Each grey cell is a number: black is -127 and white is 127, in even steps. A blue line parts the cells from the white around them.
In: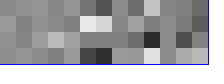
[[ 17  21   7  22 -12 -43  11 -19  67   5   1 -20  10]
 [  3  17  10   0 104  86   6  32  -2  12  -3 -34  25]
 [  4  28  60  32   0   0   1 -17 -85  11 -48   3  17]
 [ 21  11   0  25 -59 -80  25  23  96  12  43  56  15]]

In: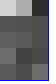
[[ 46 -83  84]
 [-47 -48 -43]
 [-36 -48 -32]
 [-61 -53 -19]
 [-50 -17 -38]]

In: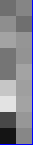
[[   5  -16]
 [ -16   14]
 [  21   35]
 [  19  -10]
 [  35  -10]
 [  31   70]
 [  35   99]
 [  23  -55]
 [   7 -107]]

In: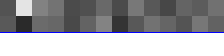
[[100   2 -12 -52 -47 -22 -52  -7 -39 -56 -27 -35 -14 -44]
 [-85 -20 -24 -54 -28   3 -75 -39 -13 -26 -43  -8 -29 -38]]

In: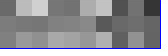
[[ 59  80  -9 -13  45  66 -46 -13 -74 -21]
 [ -7  -9   1   3   9 -38 -22 -17 -26  -3]
 [ 25  16  41  35  23  48 -31  18 -27   0]]

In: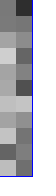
[[-81  -6]
 [ -9  -5]
 [ 12  36]
 [-26  79]
 [  2  36]
 [-47  41]
 [ 68  63]
 [ 16  35]
 [-11  67]
 [ -1 -27]
 [-16  61]]

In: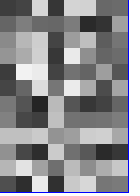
[[-59  86 -73  84  82 -23 -20 -66]
 [ -1 -22 -24  -3 -85 -76  33 -26]
 [ 55  78 -59  29  63 -34 -10  10]
 [ 43  80 -72 106  15 -26 -19  21]
 [114 107 -60 -13 -27  30 -42 -67]
 [-25  92  -9 107  44 -51  37 -58]
 [-43 -91  58 -42 -72 -61 -26  -7]
 [-56 -64  64 -13 -14 -12  -2   1]
 [ 64  74  19  30  77  80  40  64]
 [-56 -82  75 -15 -39 -85 -72  17]
 [ 99  33 -16  59  13  45  71  54]
 [-81 106 -79  73  87  -9  -5 -48]]
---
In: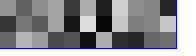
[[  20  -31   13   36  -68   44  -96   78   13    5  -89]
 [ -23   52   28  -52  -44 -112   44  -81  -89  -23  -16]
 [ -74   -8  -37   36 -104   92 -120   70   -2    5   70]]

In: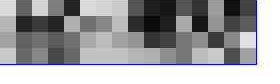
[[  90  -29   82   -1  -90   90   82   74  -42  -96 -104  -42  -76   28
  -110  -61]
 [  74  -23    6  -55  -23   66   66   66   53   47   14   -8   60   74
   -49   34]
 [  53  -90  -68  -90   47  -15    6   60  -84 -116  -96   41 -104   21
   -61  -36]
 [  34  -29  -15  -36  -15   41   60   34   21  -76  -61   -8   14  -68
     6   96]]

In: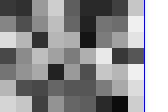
[[  92   54  -79   54   47 -107   -3   33   99]
 [  85   70  -63   19  -25  -33  -86 -115   78]
 [  54  -48  -55  -25  -41  -41   -3   41   92]
 [   5  -48   11   62  -25  -93  -11  -18  112]
 [ -11   19   41  -93   26  -48   70   54  112]
 [ -55   11   62   33   -3   47  105  -71  -41]
 [ -71  -79   26   78  -33  -86  -86  -63   70]]

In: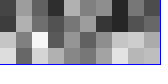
[[ 93 -24  85  49   7  -8  35  99  55  62]
 [ 69   0 118 -38  21 -30  14  69  77  43]
 [-58  29 -30 -81  49   0  14 -89  -8 -51]
 [-66  49 -16 -45  -8  29 -73 -89 -45 -24]]

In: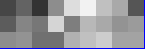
[[ 13  19 -15 -15  49  64  77  35  35]
 [-35   5  -8  85  -1  56  41  19  27]
 [-57 -28 -76  13  93 114  64  41 -42]]

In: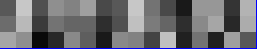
[[  38   15 -118  -87    9  -33 -102    9    2  -60   64  -95  -12  -95
    31  -39]
 [ -19   57  -68  -12  -26  -26  -81  -47   64   -4  -26  -81    9   38
   -87   44]
 [ -39   71  -47   15    2   31  -54  -39   71  -12  -54 -102   23   23
   -75   51]]

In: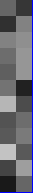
[[  67  -38]
 [  54  -51]
 [   2   15]
 [ -12  -94]
 [ -18   22]
 [ -25  -73]
 [ -32   22]
 [ -38   -5]
 [ -44  -18]
 [ -59   30]
 [ -79    2]
 [-102  -25]]

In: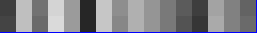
[[-59  63 -21  90  27 -89  70   7  48  21  -6 -44 -73  42   1 -21]
 [-65  63 -13  84  27 -89  70  14  48  21  -6 -36 -65  35   1 -28]]
